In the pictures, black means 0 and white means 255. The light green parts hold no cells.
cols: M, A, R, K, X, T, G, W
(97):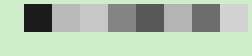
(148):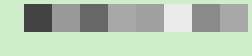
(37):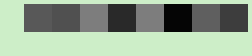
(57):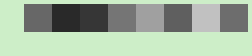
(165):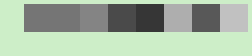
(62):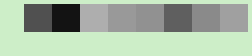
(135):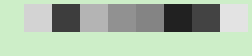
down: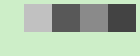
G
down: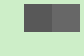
M
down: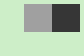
X
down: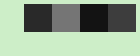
A
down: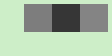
R

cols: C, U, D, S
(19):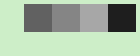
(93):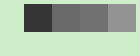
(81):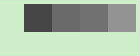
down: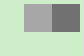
D
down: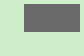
U
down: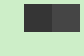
C
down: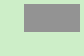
S
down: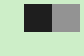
S

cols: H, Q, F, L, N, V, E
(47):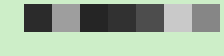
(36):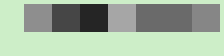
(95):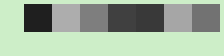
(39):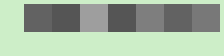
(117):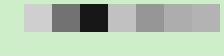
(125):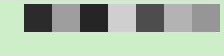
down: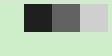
H
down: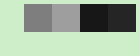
F
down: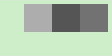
Q

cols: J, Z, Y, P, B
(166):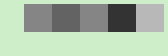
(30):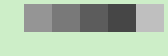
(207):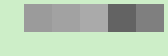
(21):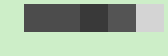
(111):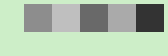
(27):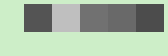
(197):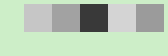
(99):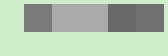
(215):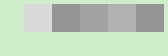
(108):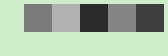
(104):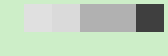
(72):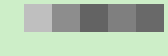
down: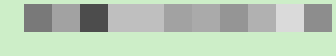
Z
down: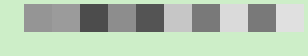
J
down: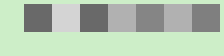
P
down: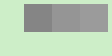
J
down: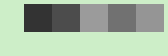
B

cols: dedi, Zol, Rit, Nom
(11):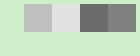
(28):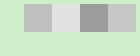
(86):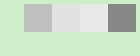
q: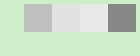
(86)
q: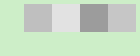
(28)
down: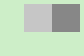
Nom
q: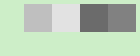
(11)

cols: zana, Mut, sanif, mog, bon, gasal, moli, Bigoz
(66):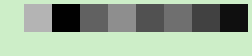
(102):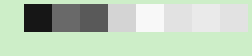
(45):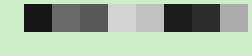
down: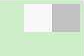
bon
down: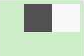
bon
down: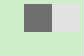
gasal

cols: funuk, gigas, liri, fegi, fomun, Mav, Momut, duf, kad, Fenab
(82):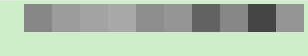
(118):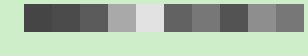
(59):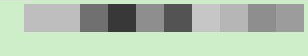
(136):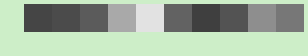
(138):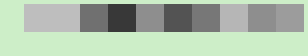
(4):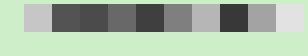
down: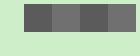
liri
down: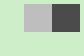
gigas
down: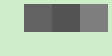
Mav

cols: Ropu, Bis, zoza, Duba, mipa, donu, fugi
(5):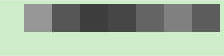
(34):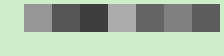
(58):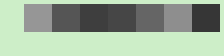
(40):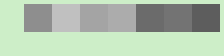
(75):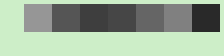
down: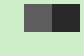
fugi
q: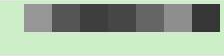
(58)
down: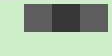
fugi
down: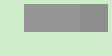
Ropu
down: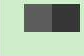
fugi
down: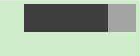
zoza

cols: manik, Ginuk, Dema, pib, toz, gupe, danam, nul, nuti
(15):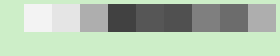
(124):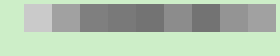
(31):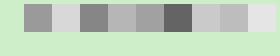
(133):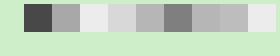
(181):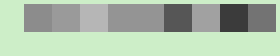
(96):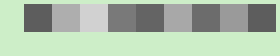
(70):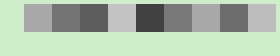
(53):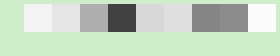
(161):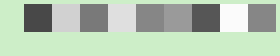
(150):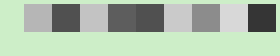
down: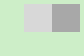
Ginuk
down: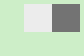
nuti
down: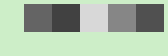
toz
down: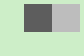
nuti
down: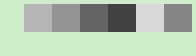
toz
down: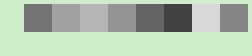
toz
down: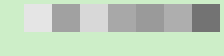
Ginuk

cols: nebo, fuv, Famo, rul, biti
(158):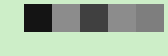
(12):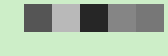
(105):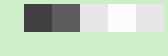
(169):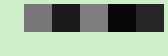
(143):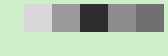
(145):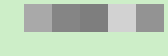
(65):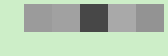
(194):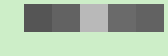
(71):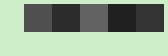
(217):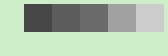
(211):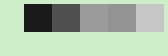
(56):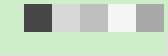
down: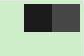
nebo
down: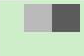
fuv
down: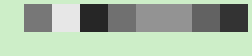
biti
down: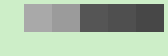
nebo
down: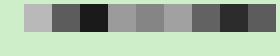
fuv
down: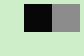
rul

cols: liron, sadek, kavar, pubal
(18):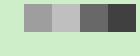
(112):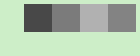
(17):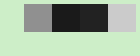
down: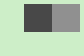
liron
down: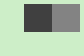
pubal
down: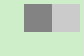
pubal
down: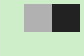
kavar

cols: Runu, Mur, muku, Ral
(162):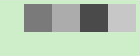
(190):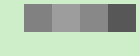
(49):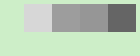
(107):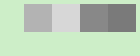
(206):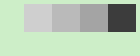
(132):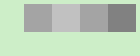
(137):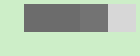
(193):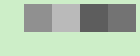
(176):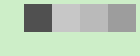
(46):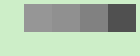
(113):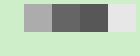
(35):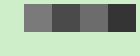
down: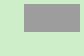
Mur
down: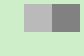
muku

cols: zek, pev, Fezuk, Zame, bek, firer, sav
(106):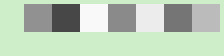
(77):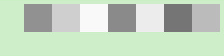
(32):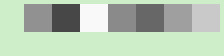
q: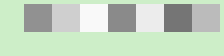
(77)
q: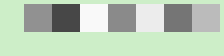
(106)
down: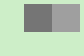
firer
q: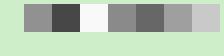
(32)
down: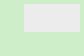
bek

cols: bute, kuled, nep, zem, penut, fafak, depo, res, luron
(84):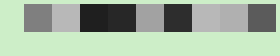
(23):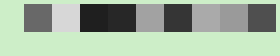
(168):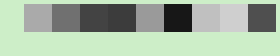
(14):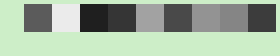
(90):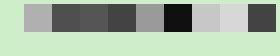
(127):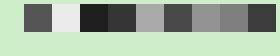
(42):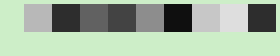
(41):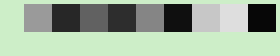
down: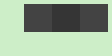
zem
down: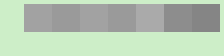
penut
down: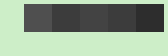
luron
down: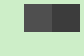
luron
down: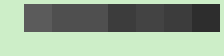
luron
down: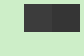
zem

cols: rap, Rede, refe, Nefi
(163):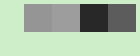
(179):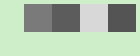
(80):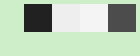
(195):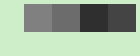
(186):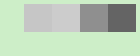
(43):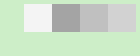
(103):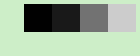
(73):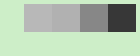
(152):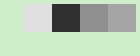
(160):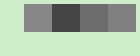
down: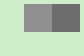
refe
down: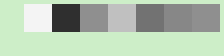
refe
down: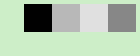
rap
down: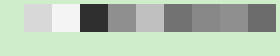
refe
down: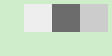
Rede
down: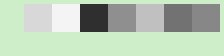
refe

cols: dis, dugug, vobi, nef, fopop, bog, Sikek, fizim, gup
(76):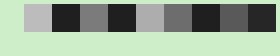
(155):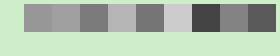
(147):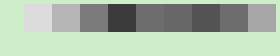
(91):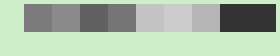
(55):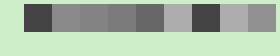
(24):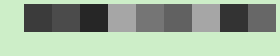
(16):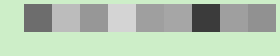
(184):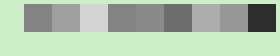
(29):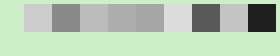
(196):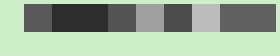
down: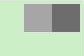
bog
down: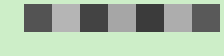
Sikek
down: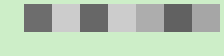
bog
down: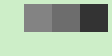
fizim
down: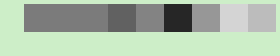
vobi
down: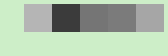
nef
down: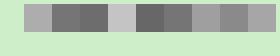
fopop

